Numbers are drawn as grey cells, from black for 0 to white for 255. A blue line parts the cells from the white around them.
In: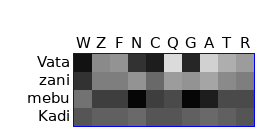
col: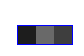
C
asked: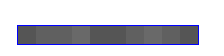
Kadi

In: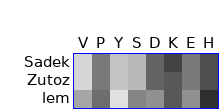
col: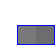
P
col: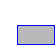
S
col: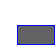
D
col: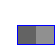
D

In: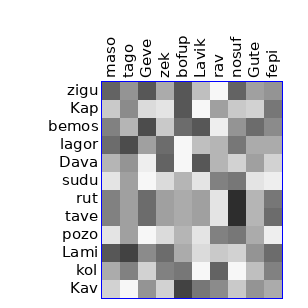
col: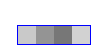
nosuf
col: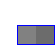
maso
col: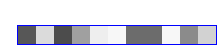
Geve
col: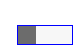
bofup
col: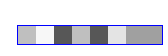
Lavik

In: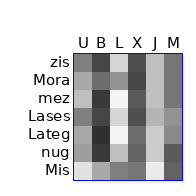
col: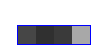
B
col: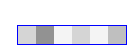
L

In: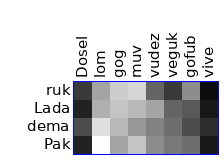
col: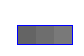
veguk
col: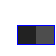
Dosel

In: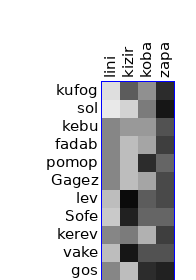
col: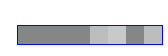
lini
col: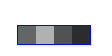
koba
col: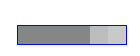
lini
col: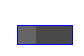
zapa
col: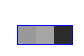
koba
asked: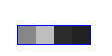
gos

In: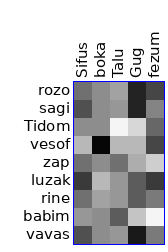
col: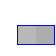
Gug
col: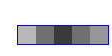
Sifus
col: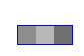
Sifus
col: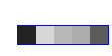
Gug

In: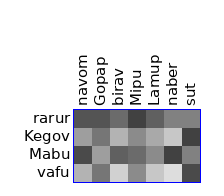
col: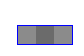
Mipu
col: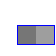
Gopap
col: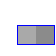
Lamup
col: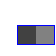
sut
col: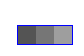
Gopap

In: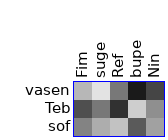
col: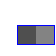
Fim
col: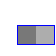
suge
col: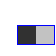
Ref
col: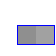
Nin

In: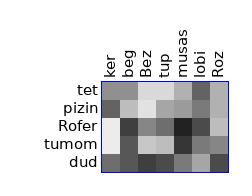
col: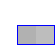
Roz
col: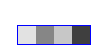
Bez
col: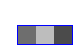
tup
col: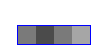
lobi
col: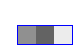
ker

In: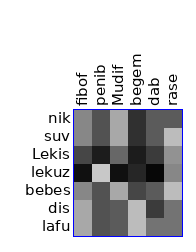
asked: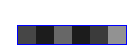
Lekis
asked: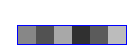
suv
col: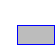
begem

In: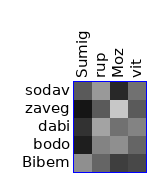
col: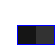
Sumig
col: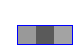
rup
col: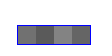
vit
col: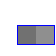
Moz
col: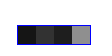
Sumig
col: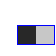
Moz

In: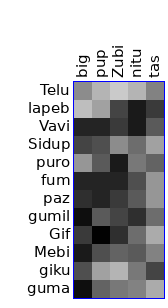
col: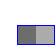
tas
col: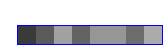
tas
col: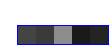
Zubi
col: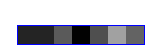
pup

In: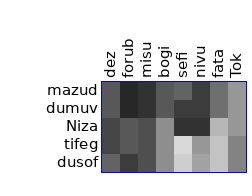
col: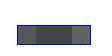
dez
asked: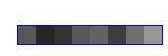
mazud
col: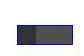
misu
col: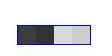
sefi

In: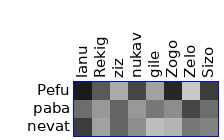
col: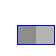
Zogo
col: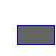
ziz
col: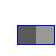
Rekig
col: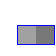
gile
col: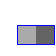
ziz

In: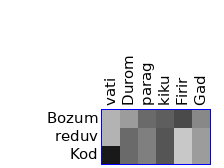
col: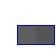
kiku
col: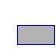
vati
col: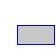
Firir
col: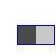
Firir
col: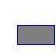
parag
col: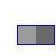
Durom

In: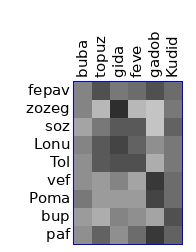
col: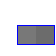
Kudid
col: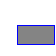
buba

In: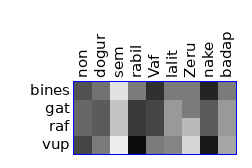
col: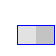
sem
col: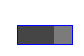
Vaf

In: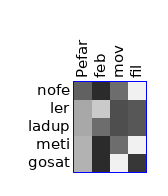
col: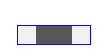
fil
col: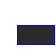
feb
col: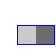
feb
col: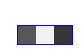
fil
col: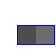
mov
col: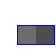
mov
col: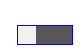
fil

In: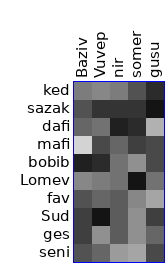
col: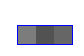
Baziv
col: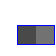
gusu
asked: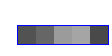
seni
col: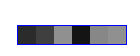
somer
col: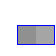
somer
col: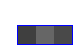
gusu

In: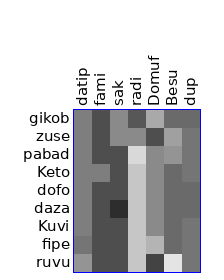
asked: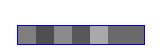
gikob
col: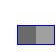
Besu
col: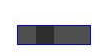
sak
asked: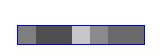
dofo
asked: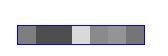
pabad
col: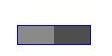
sak
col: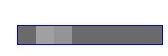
Besu

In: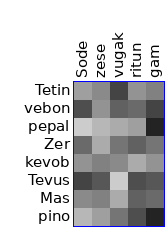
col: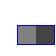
gam
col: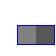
zese
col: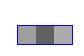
ritun
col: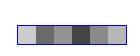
Sode
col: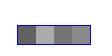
vugak
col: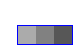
zese

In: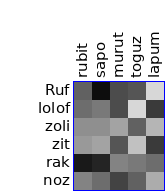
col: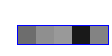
rubit
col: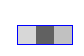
toguz
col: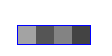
murut
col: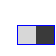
lapum
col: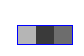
lapum
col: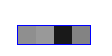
rubit

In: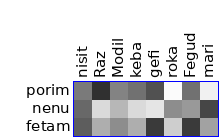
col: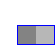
Modil
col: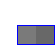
nisit
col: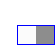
roka

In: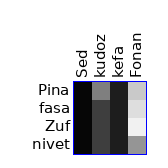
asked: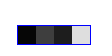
fasa
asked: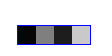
Pina
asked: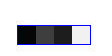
Zuf

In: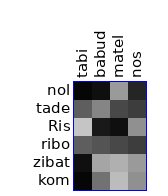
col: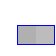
matel
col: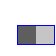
tabi
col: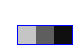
tabi
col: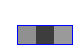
nos
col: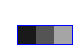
babud

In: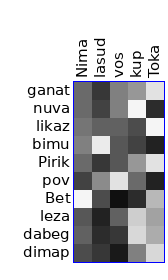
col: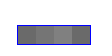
Nima
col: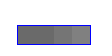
Nima
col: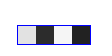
Toka
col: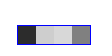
kup

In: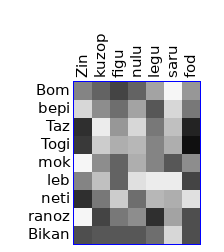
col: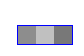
kuzop
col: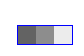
kuzop
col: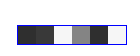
Zin
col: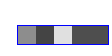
fod

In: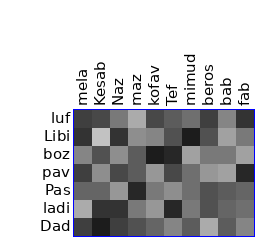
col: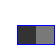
fab
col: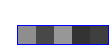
Naz
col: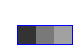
fab
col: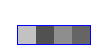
Kesab
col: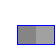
bab
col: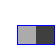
mela

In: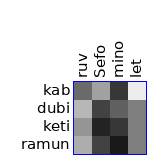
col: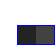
Sefo
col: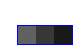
mino
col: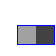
Sefo

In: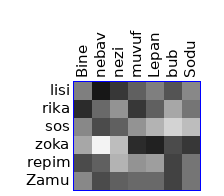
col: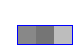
Sodu
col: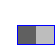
nezi

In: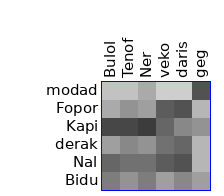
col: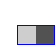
daris
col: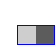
veko

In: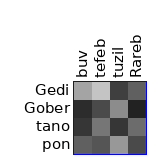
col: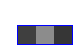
tuzil
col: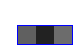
Rareb
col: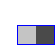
tefeb
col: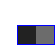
Rareb

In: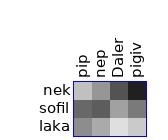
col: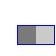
pigiv
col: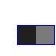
pigiv
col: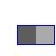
nep
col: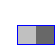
pip
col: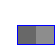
pip

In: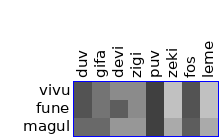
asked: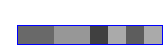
magul
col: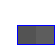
fos
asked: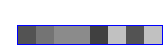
vivu

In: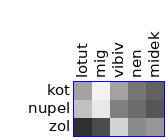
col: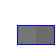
nen
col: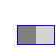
vibiv
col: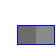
nen

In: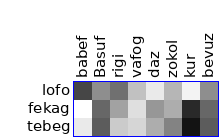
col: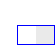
babef
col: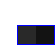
kur
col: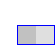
vafog
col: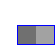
rigi

